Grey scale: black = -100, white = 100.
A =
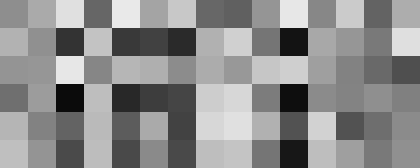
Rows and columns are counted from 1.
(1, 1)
11
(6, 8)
49
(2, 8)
39
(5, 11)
-36
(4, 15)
0
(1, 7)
57
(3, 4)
5
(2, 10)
-8
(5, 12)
65
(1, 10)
17
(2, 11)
-85
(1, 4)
-20
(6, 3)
-42
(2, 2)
13
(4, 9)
69
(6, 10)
-8
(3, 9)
19
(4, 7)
-46
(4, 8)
61
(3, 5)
43
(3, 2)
18
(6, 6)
8
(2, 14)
-5
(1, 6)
29
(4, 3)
-91

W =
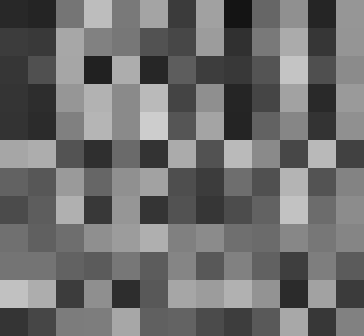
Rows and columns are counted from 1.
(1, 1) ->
-69
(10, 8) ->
-31
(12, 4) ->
-2
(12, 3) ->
-3
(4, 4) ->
40
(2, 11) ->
34
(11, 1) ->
51
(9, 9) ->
-13
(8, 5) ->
18
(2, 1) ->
-53
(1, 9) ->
-84
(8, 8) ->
-58
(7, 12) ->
-35
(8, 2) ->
-27
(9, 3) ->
-14
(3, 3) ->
30
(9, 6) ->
37
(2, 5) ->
-7
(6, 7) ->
34
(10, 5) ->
-7
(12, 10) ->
-30
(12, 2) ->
-45
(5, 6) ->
61
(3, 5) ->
36
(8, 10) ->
-23
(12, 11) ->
32
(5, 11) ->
5
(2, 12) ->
-58
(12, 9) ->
-52
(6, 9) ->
46
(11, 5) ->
-65
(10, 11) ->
-51
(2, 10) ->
-5
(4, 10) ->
-46
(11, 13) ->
-54
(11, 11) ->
-66
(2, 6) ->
-36

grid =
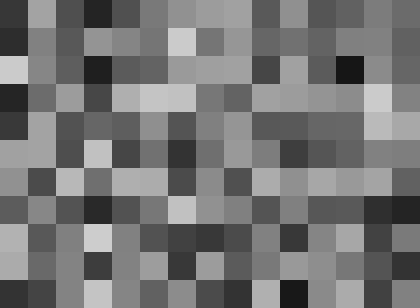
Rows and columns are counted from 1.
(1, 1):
-57
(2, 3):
-31
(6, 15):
-1
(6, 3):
-39
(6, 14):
1
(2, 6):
-8
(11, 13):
34
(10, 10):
-5
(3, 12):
-29
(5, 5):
-26
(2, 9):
18
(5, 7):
-34
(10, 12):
11
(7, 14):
29
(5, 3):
-36
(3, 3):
-26
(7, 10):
35
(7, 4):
-13
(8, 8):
14
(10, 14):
-34
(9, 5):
1
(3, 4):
-76
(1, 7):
14
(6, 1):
26
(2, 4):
16
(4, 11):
22
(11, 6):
-24
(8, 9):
0
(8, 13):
-30
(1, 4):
-72
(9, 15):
-4
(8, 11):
0
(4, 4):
-44
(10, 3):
3
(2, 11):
-11

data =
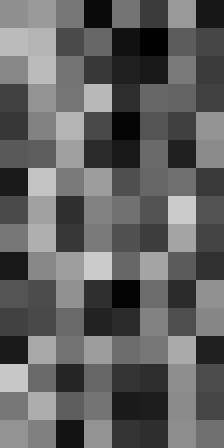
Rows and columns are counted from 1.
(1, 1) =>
12
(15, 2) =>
36
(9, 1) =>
-7
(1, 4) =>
-92
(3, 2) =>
46
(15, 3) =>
-26
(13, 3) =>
-10
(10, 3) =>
24
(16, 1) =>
15
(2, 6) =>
-99
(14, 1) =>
56
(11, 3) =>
14
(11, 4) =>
-63
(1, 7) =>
20
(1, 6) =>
-54
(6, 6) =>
-17
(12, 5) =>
-66
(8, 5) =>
-11
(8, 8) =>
-35
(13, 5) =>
-15
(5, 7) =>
-50
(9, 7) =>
29
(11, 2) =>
-40
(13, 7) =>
33
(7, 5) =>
-38
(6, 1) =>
-30
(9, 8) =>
-47
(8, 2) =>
26
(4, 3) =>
-8
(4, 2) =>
15

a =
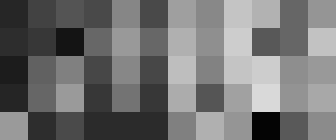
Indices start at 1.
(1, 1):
-70
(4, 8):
-33
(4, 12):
32
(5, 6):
-66
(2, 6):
-19
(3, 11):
11
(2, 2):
-57
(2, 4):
-19
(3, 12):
20
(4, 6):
-57
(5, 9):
17
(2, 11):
-20
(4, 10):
70
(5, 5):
-66
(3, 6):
-44
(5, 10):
-97
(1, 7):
25
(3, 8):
2
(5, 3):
-42

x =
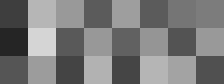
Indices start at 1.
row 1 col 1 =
-51
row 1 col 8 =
-3
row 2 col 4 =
19
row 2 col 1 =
-71
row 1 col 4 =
-29
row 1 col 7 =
-8
